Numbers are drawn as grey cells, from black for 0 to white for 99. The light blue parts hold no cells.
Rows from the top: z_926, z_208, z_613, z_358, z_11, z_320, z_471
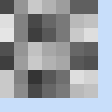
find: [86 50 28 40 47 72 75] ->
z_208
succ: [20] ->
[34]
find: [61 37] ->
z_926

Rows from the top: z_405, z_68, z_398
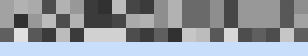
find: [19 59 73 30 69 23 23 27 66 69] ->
z_68
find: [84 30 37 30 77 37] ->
z_398
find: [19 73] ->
z_405

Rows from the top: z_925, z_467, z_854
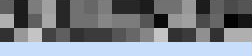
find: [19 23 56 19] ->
z_854
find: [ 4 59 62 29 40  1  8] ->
z_467
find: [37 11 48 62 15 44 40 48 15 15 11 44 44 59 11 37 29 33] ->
z_925
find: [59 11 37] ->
z_925

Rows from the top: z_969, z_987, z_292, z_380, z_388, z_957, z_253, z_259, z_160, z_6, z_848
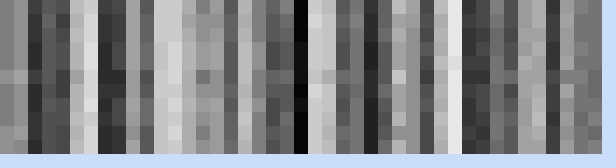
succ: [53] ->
[17]
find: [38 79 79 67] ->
z_292

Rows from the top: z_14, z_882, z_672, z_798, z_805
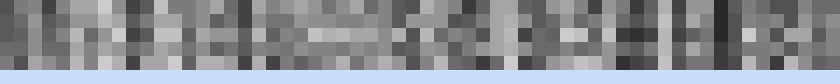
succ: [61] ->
[26]
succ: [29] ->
[71]

